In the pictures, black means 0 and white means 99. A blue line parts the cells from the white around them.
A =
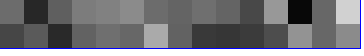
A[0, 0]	42
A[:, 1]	[15, 35]
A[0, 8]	43
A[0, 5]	54
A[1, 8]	22
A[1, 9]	21
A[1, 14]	54
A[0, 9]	39
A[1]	[27, 35, 16, 38, 43, 40, 66, 38, 22, 21, 23, 30, 57, 40, 54]

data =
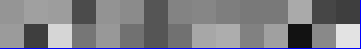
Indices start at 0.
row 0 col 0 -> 58
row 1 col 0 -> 60
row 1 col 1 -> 24
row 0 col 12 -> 66
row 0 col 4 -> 57
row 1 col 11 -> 62
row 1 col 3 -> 46
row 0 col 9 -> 49
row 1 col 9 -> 67
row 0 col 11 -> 47

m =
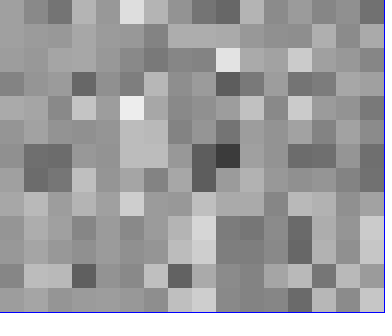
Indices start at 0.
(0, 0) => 62
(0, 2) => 45
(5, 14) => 63
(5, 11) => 57
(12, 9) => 53
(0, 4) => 59
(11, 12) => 72
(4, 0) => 66
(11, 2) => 72
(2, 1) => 59
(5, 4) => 58
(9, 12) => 41
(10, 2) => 59
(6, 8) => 36
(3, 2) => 60
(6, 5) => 73
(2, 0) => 61
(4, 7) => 53
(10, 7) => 73
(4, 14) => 57
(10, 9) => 49
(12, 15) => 77
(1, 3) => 65
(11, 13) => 46
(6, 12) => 42
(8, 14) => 56
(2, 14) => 59
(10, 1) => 64
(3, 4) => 56
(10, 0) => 59
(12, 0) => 61
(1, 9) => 66
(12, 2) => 58
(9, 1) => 67
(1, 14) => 54
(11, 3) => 37

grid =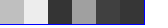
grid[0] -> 74
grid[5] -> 21
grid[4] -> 25

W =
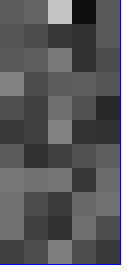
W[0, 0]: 36
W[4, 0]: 31
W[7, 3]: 21
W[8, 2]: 23
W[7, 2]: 45
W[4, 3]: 32
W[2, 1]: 37
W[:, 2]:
[76, 21, 47, 36, 43, 50, 25, 45, 23, 19, 49]
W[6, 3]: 32
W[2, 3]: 19
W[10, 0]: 25
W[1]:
[33, 29, 21, 19, 34]
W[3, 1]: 29
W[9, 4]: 30
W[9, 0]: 44

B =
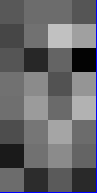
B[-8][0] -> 34
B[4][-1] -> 69
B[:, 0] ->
[34, 27, 33, 44, 43, 30, 10, 42]
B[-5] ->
[44, 54, 32, 58]
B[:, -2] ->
[42, 75, 39, 32, 41, 64, 54, 35]
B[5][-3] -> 46

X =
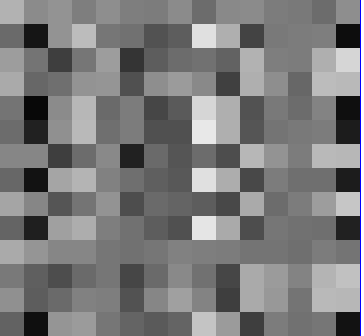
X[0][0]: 69
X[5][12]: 47
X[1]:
[41, 8, 57, 73, 46, 44, 32, 36, 87, 68, 26, 47, 48, 49, 5]
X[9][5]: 44
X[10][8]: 49
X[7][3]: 70
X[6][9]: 30
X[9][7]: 31
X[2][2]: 24
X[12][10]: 66
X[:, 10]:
[54, 26, 69, 68, 32, 33, 71, 28, 66, 30, 45, 66, 66, 24]
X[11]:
[47, 37, 30, 41, 46, 27, 41, 53, 44, 27, 66, 60, 51, 70, 75]
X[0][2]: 57
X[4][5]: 48
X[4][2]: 54
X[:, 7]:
[54, 36, 42, 60, 35, 31, 33, 34, 39, 31, 50, 53, 62, 39]
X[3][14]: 72
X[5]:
[42, 13, 56, 72, 43, 48, 31, 31, 90, 68, 33, 45, 47, 48, 11]
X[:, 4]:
[55, 46, 61, 58, 41, 43, 53, 50, 57, 49, 46, 46, 49, 46]
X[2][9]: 38
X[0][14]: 55
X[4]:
[45, 3, 54, 71, 41, 48, 27, 35, 83, 68, 32, 47, 42, 51, 6]
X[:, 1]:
[54, 8, 45, 40, 3, 13, 52, 7, 52, 12, 58, 37, 36, 6]
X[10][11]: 45
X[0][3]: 49
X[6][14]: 71
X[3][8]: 53

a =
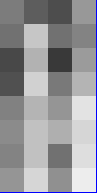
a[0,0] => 48
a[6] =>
[51, 75, 44, 86]
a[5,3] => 83
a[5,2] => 68
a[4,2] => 58
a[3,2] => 47
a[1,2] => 44
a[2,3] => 60
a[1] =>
[44, 77, 44, 51]

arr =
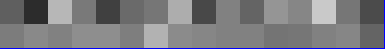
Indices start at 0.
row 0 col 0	37
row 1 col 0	48
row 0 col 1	17
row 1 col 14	52
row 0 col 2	71
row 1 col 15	39
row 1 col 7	54
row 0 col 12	52
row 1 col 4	55

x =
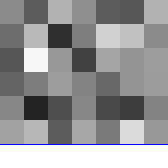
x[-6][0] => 54
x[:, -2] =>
[34, 75, 57, 57, 24, 85]
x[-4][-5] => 59
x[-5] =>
[42, 72, 18, 49, 81, 75, 54]
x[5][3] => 65
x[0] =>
[54, 36, 69, 55, 36, 34, 69]
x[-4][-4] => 25
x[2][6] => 61
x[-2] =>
[52, 14, 30, 52, 28, 24, 51]
